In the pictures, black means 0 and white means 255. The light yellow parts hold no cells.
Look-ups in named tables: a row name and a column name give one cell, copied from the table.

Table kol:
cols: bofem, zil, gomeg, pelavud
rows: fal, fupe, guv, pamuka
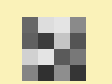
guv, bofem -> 209
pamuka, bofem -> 132
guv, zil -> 228
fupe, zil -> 60
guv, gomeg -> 90
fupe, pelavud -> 84
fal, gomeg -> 228
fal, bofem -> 103
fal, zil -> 221
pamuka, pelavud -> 53
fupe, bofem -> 96
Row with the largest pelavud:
fal

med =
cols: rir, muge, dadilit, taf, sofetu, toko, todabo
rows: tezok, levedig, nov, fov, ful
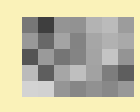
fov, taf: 191
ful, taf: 134
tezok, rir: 119
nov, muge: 154
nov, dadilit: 117
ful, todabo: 152
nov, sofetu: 164
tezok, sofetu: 179

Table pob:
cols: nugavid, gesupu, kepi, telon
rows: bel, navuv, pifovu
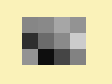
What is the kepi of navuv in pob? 138
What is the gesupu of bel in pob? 137
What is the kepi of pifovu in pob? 69
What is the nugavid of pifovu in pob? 147
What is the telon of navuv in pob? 204
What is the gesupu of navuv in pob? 107
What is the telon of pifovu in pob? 130
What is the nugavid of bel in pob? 134
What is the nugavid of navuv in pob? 46

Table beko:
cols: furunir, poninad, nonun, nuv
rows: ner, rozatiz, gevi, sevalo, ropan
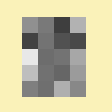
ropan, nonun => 175
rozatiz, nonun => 81
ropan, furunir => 127
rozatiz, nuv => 73
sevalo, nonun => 102
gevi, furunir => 232
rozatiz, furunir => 66
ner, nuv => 178
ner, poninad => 121
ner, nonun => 62
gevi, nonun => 115
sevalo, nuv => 155
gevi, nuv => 167
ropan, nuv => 136
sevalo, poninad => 113

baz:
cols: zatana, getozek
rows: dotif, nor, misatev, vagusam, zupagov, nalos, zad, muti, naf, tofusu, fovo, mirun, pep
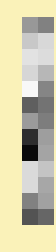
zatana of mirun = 129
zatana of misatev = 226
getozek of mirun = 161
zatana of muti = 46
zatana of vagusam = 214
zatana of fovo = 218
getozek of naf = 164
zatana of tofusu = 218
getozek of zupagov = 133
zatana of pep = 83
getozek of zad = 125
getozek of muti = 158
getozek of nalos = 115
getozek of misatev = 220
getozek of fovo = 167
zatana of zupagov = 248
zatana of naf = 11
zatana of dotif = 152
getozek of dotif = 129

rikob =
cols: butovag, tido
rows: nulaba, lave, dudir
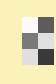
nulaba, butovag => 251
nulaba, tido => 92
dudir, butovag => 223
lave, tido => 224
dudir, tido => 57
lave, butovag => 121

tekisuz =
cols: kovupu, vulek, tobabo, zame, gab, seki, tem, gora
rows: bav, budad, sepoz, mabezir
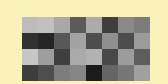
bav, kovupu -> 188
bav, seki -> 62
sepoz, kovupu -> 198
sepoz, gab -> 177
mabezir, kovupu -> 61
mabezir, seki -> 101
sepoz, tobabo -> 63

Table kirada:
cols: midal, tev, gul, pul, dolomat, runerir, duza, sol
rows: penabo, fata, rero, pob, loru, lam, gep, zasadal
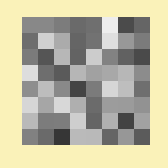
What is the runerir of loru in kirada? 214
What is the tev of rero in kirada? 85
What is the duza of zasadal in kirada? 151
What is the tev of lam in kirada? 166
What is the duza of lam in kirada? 155
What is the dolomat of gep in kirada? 101
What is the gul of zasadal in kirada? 54
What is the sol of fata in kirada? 123
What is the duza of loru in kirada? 190
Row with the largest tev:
fata

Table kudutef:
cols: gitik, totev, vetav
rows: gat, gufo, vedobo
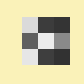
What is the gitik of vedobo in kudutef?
230
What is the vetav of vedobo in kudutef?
50
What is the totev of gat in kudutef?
60
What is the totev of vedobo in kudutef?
62
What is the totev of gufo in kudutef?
236
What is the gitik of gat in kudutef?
218
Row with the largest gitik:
vedobo

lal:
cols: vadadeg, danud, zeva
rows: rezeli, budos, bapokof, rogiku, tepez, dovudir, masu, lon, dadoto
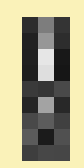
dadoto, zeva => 70
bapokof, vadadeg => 32
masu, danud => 92
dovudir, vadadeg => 37
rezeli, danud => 125
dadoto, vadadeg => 62
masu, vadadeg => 73
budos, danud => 151
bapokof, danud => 230
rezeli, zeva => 52
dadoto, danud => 71
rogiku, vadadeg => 30
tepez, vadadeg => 58
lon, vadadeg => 91
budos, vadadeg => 33
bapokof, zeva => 24
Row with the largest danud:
bapokof

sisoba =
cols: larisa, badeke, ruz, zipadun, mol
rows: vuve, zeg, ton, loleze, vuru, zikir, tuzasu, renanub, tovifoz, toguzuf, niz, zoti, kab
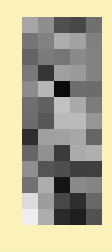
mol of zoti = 104
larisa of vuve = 166
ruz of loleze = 160
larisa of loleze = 120
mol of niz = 132
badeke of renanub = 160
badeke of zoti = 156
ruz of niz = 21
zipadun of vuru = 109
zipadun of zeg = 162
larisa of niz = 113

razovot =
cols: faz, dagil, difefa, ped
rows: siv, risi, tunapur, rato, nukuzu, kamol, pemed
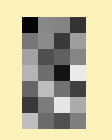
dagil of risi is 139
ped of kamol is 172
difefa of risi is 57
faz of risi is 118
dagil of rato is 110
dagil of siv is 135
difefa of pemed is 81
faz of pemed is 190
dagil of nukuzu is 189
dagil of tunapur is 79
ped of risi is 158
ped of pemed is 127
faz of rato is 180
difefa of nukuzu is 113

